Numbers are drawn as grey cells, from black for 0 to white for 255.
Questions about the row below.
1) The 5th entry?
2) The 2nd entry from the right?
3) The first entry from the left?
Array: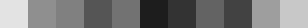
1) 114
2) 158
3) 227

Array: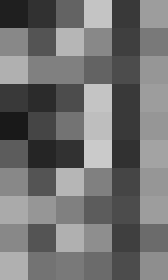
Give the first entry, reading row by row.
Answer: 31
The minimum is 25
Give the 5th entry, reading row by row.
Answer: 57
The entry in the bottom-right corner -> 142
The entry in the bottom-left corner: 176
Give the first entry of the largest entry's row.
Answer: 92
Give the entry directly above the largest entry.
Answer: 190
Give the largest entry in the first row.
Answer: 196
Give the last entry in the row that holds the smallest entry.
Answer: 150
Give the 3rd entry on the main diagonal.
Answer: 128
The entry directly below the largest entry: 128
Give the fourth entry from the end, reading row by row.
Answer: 121
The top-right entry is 157
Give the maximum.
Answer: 202

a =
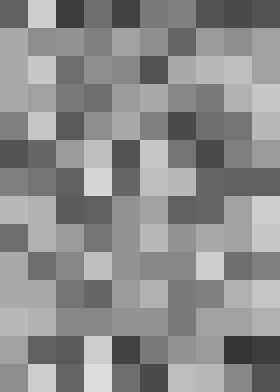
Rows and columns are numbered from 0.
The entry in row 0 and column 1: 205
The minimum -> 53
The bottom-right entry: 82
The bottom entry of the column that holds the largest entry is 221
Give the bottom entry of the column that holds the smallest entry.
135
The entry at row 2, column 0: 169
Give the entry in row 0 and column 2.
60
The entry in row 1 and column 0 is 169
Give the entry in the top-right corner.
82
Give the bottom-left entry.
141
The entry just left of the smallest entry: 154
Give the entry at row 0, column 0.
96
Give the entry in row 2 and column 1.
198
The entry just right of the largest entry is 110
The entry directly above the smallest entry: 161
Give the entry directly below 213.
96
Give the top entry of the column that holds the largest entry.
110
